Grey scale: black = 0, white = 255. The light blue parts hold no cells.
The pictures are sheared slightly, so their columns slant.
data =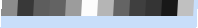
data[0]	140
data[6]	181
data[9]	52
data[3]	99

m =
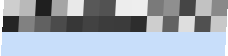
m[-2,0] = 206
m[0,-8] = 82
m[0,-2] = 194
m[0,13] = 137
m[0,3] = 165
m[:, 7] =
[237, 59]
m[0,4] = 233
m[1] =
[37, 129, 97, 75, 55, 66, 60, 59, 45, 206, 98, 222, 80, 200]
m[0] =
[206, 185, 31, 165, 233, 88, 82, 237, 238, 122, 143, 69, 194, 137]

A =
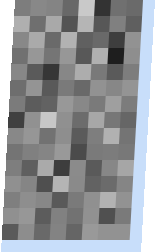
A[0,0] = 125
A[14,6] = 146
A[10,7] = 166
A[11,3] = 180
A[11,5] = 98
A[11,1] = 133
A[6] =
[123, 92, 98, 152, 136, 122, 159, 124]
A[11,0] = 144
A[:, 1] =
[136, 111, 170, 151, 90, 148, 92, 145, 150, 128, 95, 133, 142, 151, 141]
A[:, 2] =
[132, 169, 106, 117, 54, 89, 98, 199, 114, 133, 170, 79, 135, 92, 105]
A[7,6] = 119
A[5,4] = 105
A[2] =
[136, 170, 106, 178, 96, 105, 62, 146]
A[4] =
[135, 90, 54, 135, 173, 121, 90, 125]
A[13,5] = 145
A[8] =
[136, 150, 114, 142, 91, 126, 177, 116]
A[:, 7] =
[106, 95, 146, 142, 125, 148, 124, 102, 116, 120, 166, 133, 146, 122, 146]
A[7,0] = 64
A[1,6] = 128
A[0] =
[125, 136, 132, 104, 201, 51, 112, 106]
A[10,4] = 139
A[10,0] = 126
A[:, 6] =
[112, 128, 62, 30, 90, 135, 159, 119, 177, 124, 135, 107, 178, 80, 146]
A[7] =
[64, 145, 199, 144, 108, 167, 119, 102]

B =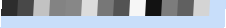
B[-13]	45
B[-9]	135
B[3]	131

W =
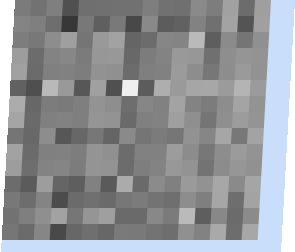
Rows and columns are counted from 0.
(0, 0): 123
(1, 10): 97
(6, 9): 129
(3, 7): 104
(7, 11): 143
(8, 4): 103
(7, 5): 149
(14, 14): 109
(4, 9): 129
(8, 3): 87
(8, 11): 146
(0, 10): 112
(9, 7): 108
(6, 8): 134
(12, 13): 166
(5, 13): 155
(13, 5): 149
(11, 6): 90
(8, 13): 166
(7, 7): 106
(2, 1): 120
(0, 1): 114
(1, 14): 84
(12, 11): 141
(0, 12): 125
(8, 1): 104
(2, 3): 159
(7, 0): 165
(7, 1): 106
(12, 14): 110
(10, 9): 131
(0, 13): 161
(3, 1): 108
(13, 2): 143
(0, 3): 80
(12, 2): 132

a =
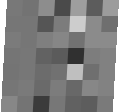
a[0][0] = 120
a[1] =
[118, 118, 85, 124, 205, 139, 111]
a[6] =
[135, 116, 59, 119, 97, 93, 122]
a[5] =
[118, 122, 106, 124, 104, 135, 130]
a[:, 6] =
[156, 111, 139, 129, 129, 130, 122]
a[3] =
[117, 119, 98, 91, 48, 125, 129]
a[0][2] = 141
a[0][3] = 74
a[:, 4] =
[158, 205, 114, 48, 191, 104, 97]
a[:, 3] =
[74, 124, 134, 91, 113, 124, 119]
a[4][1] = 119
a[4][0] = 116
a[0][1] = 115

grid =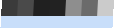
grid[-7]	59
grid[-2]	107
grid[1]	74

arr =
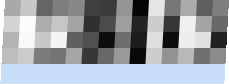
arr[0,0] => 169
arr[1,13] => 105
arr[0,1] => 200
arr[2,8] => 28
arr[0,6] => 59
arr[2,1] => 248
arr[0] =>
[169, 200, 101, 126, 136, 64, 59, 149, 4, 229, 118, 170, 94, 126]
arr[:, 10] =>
[118, 54, 13, 146]
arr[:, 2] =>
[101, 172, 199, 124]
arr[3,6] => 104
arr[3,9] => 205
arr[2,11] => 237
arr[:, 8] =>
[4, 35, 28, 9]
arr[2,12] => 226
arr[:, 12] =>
[94, 164, 226, 112]
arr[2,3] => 245
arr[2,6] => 13

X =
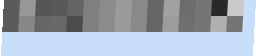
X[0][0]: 91
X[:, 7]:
[155, 155]
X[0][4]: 100
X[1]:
[91, 136, 102, 104, 75, 127, 139, 155, 137, 101, 156, 111, 117, 176, 116]
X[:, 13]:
[41, 176]
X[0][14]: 201
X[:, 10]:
[161, 156]

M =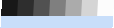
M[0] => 24
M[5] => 213
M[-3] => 171
